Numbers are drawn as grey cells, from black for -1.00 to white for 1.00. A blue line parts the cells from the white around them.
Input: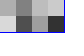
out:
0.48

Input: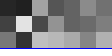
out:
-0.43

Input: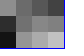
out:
0.06

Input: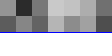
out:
-0.06

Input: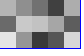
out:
0.52

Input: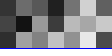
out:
0.20

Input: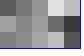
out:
0.22

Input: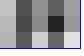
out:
0.07

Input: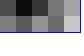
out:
-0.57

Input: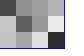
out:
0.19
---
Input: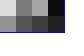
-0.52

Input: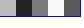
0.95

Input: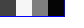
-0.01

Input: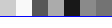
0.08

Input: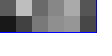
0.18

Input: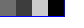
0.59

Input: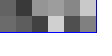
-0.38

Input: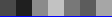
-0.28
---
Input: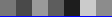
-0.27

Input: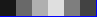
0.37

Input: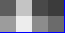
0.22

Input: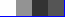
0.99

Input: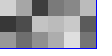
0.13

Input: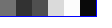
-0.38

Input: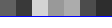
0.20
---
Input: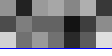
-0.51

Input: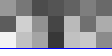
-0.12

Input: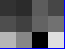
-0.22

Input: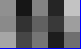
-0.55

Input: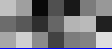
0.46

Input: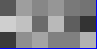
-0.26

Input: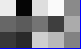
-0.51

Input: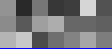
-0.19

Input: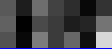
-0.71
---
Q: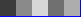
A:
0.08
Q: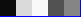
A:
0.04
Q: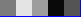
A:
-0.03
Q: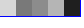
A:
0.10
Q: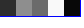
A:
-0.16
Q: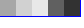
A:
0.31
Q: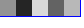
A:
0.15
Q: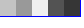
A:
0.20
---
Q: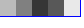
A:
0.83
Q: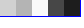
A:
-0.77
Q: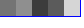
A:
0.68
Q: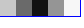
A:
0.94
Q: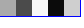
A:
0.62
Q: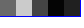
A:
-0.75
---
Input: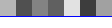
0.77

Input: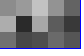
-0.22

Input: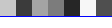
-0.70

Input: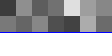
0.75

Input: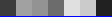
0.76

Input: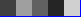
0.63

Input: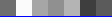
0.41

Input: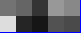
0.07
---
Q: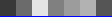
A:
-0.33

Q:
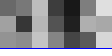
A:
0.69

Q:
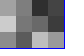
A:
0.21

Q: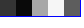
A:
-0.27

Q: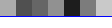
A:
0.58

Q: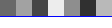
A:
0.45
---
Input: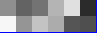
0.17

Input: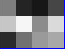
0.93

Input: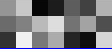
0.01

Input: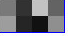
-0.71

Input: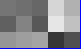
0.03

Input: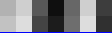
0.73

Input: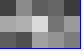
0.38
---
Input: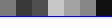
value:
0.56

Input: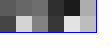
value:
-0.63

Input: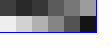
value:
-0.29

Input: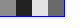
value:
-0.17

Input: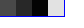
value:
0.77

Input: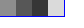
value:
0.71

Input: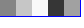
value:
-0.58

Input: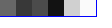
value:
-0.86

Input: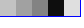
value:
-0.89
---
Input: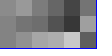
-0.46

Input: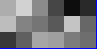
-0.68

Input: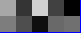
-0.88

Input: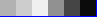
-0.46

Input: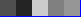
-0.38

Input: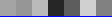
-0.27
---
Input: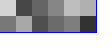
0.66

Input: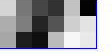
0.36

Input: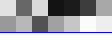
0.77

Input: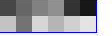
-0.44

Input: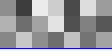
0.40

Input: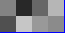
0.03

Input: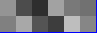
0.16
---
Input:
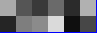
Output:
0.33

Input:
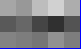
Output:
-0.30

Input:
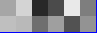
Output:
0.30

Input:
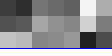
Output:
-0.36

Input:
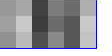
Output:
0.25

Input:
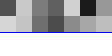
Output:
-0.36

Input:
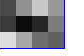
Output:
-0.54

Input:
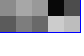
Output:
0.10
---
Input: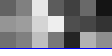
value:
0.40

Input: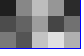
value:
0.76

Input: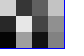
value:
-0.86

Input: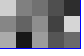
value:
-0.33

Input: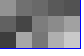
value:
0.37

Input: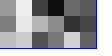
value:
0.65

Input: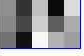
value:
0.40
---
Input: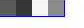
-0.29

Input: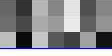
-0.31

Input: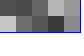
-0.14

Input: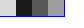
0.71

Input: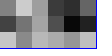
0.44

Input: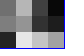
-0.72

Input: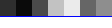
0.52
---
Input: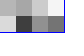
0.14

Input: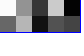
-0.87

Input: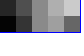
0.08

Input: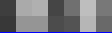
0.17

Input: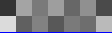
0.02

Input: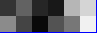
-0.93
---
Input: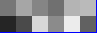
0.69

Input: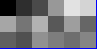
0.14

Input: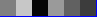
-0.96

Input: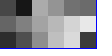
0.11

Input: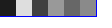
-0.50

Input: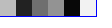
-0.13

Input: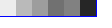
0.23

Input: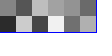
-0.45

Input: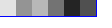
0.44

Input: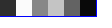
0.06
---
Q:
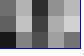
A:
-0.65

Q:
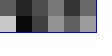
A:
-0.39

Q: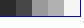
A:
0.21

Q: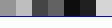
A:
-0.47

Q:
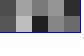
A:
-0.04

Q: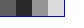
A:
0.18
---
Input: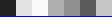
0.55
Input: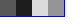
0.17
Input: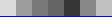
0.51
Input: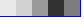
-0.02
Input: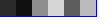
0.46
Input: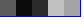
0.29
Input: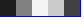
-0.49
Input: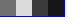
-0.83
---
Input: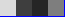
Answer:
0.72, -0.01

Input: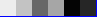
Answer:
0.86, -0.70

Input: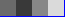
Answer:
-0.17, 0.71

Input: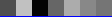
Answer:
-0.38, -0.08

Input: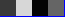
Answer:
-0.55, -0.21

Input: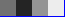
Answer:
-0.11, 0.86

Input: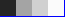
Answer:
-0.71, 0.97

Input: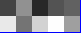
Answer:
-0.47, 0.25
